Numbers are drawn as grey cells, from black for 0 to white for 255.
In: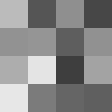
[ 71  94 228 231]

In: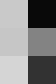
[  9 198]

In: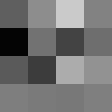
[130  67  60 126]

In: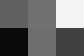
[244 110]

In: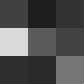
[51 91 47]

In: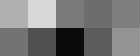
[126  92]

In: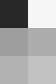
[246 158]

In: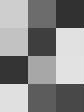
[49 62 51]
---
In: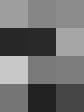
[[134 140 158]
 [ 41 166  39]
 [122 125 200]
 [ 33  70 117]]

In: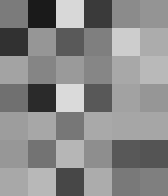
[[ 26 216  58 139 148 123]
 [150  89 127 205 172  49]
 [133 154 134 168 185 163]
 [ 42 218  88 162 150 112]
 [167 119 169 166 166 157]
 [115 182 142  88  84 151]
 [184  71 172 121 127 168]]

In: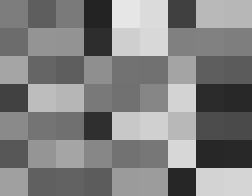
[[ 94 122  35 230 219  64 185 183 125]
 [148 147  45 207 216 128 129 126 108]
 [101  94 143 114 113 164  94  91 165]
 [189 182 121 113 134 211  43  40  65]
 [116 112  47 200 208 184  76  74 138]
 [149 165 135 114 119 215  39  40  87]
 [ 96  98  92 155 156  38 211 213 160]]

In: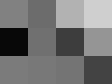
[[108 178 207 129]
 [112  61 149   8]
 [120 116  67 123]]

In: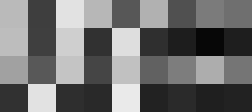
[[ 62 226 183  87 177  80 123 111 186]
 [ 63 207  49 222  47  29   7  30 189]
 [ 88 196  69 193  97 125 173 117 161]
 [226  46  41 234  34  42  31  34  49]]

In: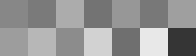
[[122 172 115 151 120 159 135]
 [183 140 210 111 232  53 157]]
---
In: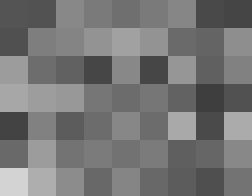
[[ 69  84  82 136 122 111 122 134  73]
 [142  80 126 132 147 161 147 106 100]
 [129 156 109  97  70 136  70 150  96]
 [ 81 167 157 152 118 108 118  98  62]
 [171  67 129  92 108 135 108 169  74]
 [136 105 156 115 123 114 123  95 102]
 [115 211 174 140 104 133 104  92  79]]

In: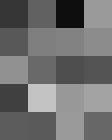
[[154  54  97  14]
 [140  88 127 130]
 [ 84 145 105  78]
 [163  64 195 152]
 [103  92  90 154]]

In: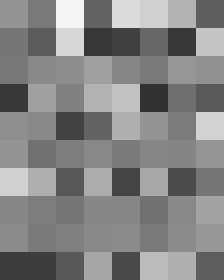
[[ 94 148 121 244  99 220 208 180]
 [196 118  92 215  55  64 103  55]
 [145 120 137 141 160 134 121 151]
 [ 89  56 160 128 178 194  50 111]
 [210 142 137  66  99 175 147 123]
 [149 148 113 125 137 122 134 133]
 [118 208 174  87 172  68 168  75]
 [163 134 125 117 135 134 114 137]
 [152 139 122 127 136 139 121 139]
 [ 93  61  61  88 166  73 188 175]]

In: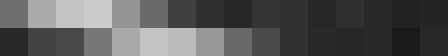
[[ 37 111 170 195 203 149 105  64  48  38  52  49  39  48  41  33]
 [ 40  40  67  72 119 169 195 187 152 104  74  50  41  39  41  26]]

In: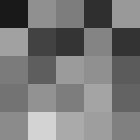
[[153  25 144 125  47]
 [ 51 161  66  52 132]
 [ 91 123  94 155 144]
 [ 99 115 146 125 164]
 [128 139 211 170 158]]

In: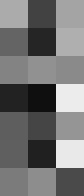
[[164 171  66]
 [175 100  37]
 [138 131 145]
 [236  34  15]
 [149  94  69]
 [233  95  32]
 [ 74 123 141]]

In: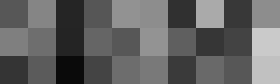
[[141  87 133  37  86 146 141  48 170  56]
 [202 127 110  36 101  87 147  95  54  67]
 [193  52  91  10  68 109 121  58 105  87]]
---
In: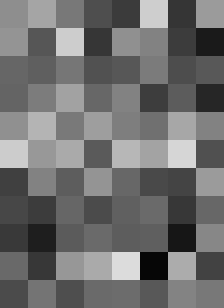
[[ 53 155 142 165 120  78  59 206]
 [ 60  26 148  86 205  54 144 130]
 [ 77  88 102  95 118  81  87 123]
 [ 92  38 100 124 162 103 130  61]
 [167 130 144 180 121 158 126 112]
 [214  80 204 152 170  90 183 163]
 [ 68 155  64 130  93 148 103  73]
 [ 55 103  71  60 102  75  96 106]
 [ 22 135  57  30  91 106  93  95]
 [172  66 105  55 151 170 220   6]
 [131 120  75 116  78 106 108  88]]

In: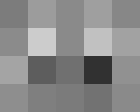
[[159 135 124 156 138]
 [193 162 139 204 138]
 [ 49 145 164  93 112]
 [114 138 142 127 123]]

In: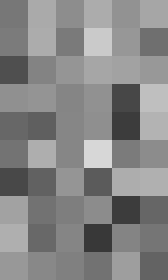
[[146 166 119 170 141 172]
 [151 111 123 172 122 202]
 [162 152  79 131 149 166]
 [ 71 191 144 148 133 145]
 [ 60 179 103  95 134 143]
 [123 140 115 174 134 215]
 [173 176  72  97 149  91]
 [ 60 102 162 114 126 140]
 [132 117 175 104 133  56]
 [158  99 152 136 128 114]]

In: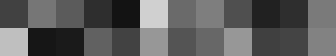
[[ 46 122  65 118  91  46  19 208 106 126  79  33]
 [ 68 130 191  22  26  97  66 151  84 103 151  64]]

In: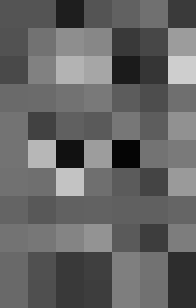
[[112  58  84  84  30  84  97]
 [ 71 156  82 114 142 135  57]
 [ 53 206  73 129 179 166  27]
 [ 77 111 106 107 114 121  92]
 [ 93 145 115  65  96  90 119]
 [115 122 115 183  17 157   5]
 [ 68 154 113 111 195 111  91]
 [ 96 101 100  88  97  98  96]
 [ 61 125 115 119 132 147  90]
 [114  45 105  80  57  63 127]
 [113  46 105  79  57  61 126]]

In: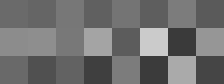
[[124  90 106 101 119  96 116  94]
 [ 58 150 140 142 120 164  92 203]
 [170  69 105  80  98  63 124  59]]

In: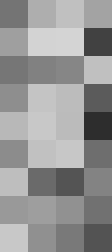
[[192 163 116 174]
 [212  65 159 211]
 [134 192 118 129]
 [188  91 142 196]
 [187  45 184 200]
 [199 110 140 193]
 [ 84 131 190 106]
 [145 113 153 158]
 [121  83 200 144]]

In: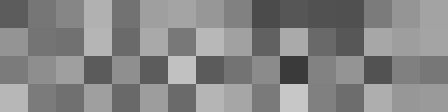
[[149 163  92 118 134 177 114 159 164 151 129  75  86  81  80 123]
 [158 164 148 116 113 181 106 169 120 184 161  97 170 105  87 167]
 [128 119 123 142 159  91 143  92 193  91 115 139  58 130 148  82]
 [151 154 183 123 112 159 105 157 106 181 166 122 199 128 109 174]]
